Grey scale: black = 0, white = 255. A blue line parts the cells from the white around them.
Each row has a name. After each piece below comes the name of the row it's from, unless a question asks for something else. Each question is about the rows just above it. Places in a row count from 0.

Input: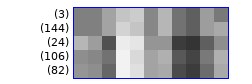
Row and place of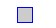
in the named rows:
(3), 4
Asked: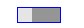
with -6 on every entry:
[223 143 143]
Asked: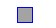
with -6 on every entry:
[157]
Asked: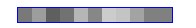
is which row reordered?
(3)
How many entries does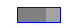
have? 3
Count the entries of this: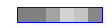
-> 6

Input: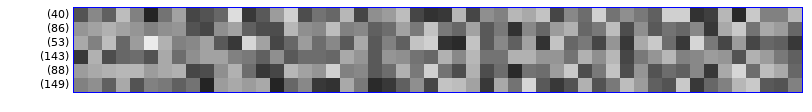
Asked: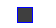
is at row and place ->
(40), 45
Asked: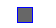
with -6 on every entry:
[97]
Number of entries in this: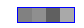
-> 4

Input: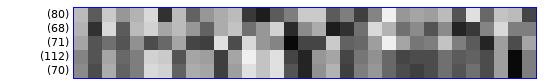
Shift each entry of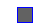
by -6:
[92]
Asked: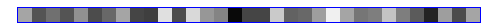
(71)
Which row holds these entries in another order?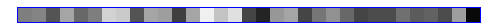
(112)

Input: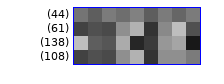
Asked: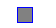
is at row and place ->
(44), 4
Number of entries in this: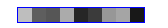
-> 9
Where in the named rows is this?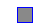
(61), 6
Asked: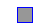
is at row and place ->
(138), 6

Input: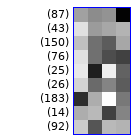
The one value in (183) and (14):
[173]
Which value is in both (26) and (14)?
[132]
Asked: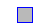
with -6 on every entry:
[179]
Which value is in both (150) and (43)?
[167]

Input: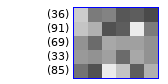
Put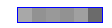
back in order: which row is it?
(33)
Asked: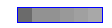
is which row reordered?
(33)
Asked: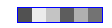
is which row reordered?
(85)

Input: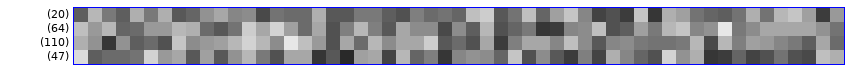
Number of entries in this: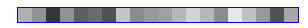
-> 20
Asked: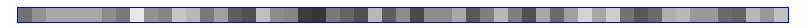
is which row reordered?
(64)
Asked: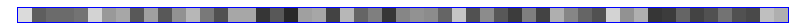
(47)
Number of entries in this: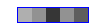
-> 5
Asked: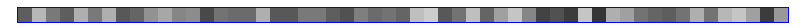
(20)

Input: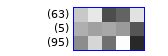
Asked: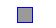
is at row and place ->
(5), 3
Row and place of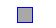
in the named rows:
(5), 2

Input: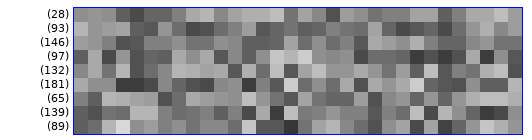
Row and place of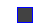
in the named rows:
(89), 26
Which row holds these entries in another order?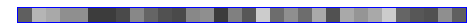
(181)
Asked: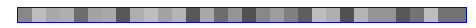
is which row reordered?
(132)
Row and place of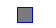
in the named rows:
(139), 16

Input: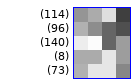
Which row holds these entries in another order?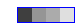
(114)
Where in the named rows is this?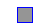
(114), 0
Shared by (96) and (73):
[177]
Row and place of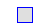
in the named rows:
(114), 2

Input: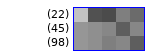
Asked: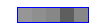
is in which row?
(45)
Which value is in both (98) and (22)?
[127]
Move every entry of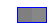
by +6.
[133 141]
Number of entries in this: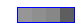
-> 4
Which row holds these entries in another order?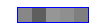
(98)
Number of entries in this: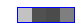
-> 4
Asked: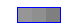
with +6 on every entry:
[156 149 133]

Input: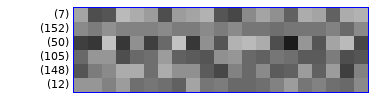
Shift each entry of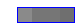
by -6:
[132 112 112 105]
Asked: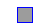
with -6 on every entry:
[150]
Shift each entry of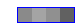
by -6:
[132 158 138  91]
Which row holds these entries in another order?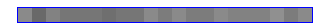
(152)
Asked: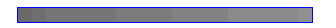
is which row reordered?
(152)
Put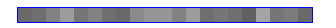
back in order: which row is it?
(12)

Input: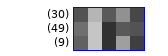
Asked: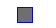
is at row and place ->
(49), 0
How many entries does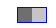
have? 2
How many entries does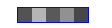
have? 5
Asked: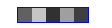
(9)

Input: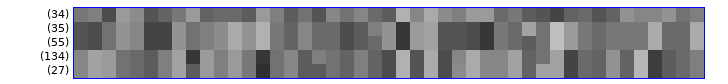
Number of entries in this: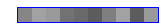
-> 10
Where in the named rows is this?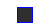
(27), 13

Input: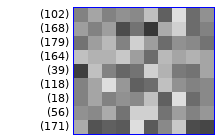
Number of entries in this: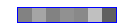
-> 7
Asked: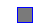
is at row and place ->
(39), 7
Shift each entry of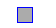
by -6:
[165]
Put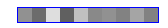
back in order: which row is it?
(102)
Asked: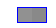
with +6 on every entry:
[151 143]
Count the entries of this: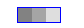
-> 3

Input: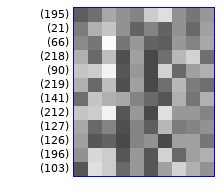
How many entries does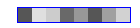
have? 8
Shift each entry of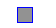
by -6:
[140]
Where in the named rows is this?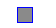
(66), 0
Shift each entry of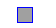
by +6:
[166]
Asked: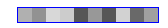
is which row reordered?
(196)
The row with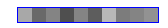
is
(127)

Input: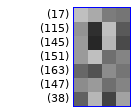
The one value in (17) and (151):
[191]
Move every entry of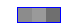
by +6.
[146 160 117]
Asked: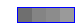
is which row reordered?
(147)
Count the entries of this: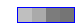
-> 4

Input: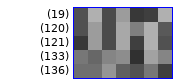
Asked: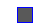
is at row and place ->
(120), 6
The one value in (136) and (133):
[119]
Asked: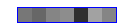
(133)
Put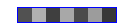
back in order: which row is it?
(121)
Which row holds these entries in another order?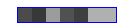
(19)
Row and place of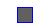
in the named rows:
(136), 3
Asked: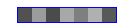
(120)

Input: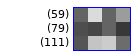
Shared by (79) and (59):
[100]
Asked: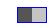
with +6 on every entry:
[ 91 202]
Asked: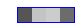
(111)
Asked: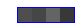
(79)
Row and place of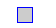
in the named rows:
(111), 2

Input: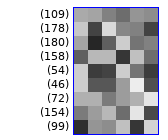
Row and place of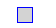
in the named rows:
(99), 5
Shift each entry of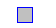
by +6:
[198]
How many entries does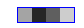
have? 4
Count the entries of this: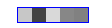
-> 5
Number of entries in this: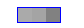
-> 3
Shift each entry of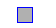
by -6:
[170]

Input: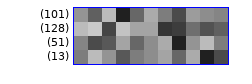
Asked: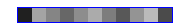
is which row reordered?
(51)
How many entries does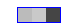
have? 3
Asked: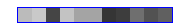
(128)
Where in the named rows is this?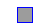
(101), 8
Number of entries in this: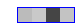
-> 4
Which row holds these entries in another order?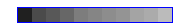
(51)

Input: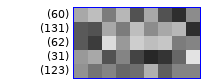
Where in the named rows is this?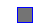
(123), 1
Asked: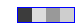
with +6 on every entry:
[ 66 226 159 212]
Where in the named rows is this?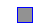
(123), 0
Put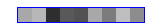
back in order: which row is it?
(131)

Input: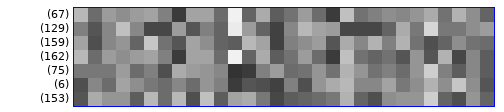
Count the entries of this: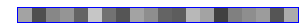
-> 20
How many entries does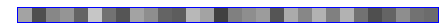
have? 30

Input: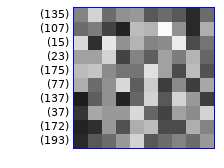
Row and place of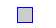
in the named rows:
(77), 5
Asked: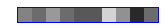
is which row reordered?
(135)
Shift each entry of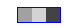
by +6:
[167 217  73]

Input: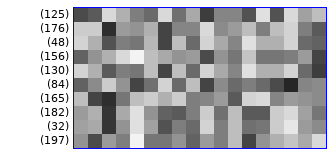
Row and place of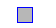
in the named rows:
(48), 5
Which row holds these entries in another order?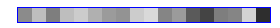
(176)
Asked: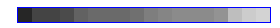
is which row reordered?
(84)
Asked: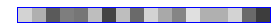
(130)
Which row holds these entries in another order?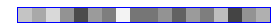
(197)

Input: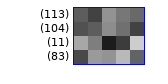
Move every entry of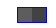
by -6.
[87 60]
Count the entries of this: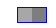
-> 2
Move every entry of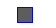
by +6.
[99]
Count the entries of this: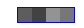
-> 4
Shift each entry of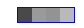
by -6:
[ 67 148 141 179]

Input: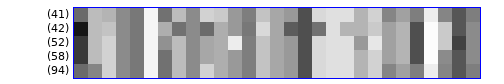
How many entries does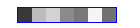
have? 7
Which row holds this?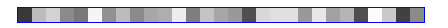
(52)
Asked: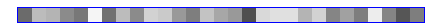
(41)

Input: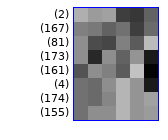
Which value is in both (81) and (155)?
[142]
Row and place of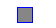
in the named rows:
(174), 2
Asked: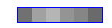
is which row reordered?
(174)
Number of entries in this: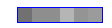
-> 6
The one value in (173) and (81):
[142]

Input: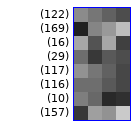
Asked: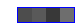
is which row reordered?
(29)
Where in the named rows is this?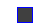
(16), 3
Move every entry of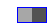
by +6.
[173  89]
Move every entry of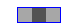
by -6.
[161  77 161]

